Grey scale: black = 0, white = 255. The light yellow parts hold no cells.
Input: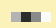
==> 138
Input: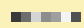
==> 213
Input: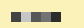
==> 88
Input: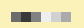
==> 130
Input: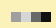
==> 104
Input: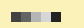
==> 181
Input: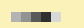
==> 89
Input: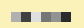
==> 223
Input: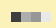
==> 151
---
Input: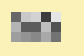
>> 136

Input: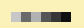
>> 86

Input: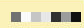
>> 48

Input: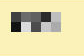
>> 76

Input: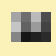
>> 23

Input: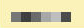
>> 167

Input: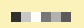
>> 119

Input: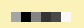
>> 52

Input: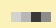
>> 182
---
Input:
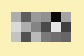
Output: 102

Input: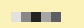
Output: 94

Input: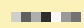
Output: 115

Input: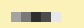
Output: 232

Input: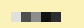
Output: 46

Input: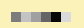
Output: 218

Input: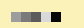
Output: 7

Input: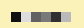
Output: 186

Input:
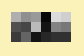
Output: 49
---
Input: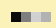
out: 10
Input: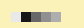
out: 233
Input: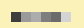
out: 61
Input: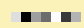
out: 222
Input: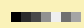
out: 1
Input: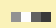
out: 146
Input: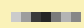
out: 203
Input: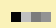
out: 5
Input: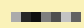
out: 171
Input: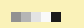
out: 145
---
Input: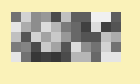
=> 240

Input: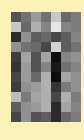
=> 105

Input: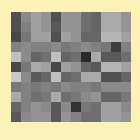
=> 170

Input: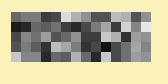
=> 83

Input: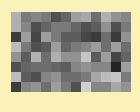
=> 146
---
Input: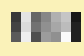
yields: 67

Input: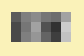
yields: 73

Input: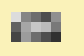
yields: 97

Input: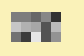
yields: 198

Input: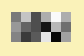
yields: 152

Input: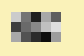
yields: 62

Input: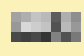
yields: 152

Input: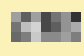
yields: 116

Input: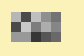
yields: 74

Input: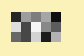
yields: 222
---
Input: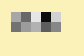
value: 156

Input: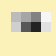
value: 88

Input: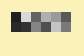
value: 50

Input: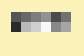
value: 185

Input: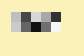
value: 101

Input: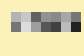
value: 220

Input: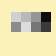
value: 220

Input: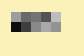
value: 62

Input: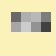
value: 204
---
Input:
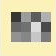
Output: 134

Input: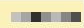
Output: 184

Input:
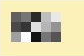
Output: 19

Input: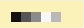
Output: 139

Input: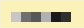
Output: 177

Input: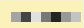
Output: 36

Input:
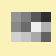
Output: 196

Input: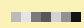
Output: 211

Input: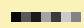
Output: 59
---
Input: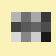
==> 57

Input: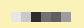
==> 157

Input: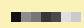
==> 202

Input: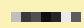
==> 92

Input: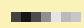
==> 198

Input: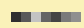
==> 143

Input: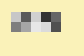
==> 102
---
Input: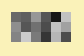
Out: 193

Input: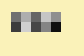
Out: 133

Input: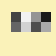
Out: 78

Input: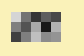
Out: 24

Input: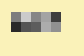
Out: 172

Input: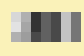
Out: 195

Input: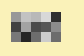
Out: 86

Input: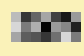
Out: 134

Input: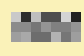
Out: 128

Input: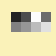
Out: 188
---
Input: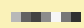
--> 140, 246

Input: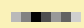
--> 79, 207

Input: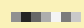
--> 173, 244

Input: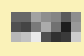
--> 171, 234

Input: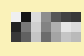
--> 131, 239

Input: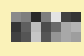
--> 76, 227
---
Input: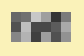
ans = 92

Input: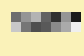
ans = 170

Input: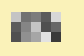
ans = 80

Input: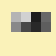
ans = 40

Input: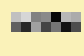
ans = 18

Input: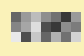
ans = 142

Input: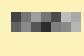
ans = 138

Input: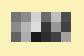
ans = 151
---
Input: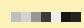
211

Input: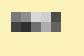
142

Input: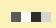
255

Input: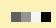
149

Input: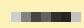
130

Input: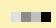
139

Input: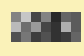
198
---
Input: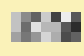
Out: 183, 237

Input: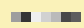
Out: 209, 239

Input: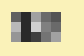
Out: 208, 208

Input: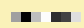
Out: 252, 252

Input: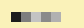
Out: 195, 195

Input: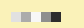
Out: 247, 247

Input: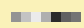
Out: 175, 235

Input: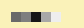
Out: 22, 238

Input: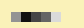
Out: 70, 218

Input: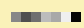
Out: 188, 239
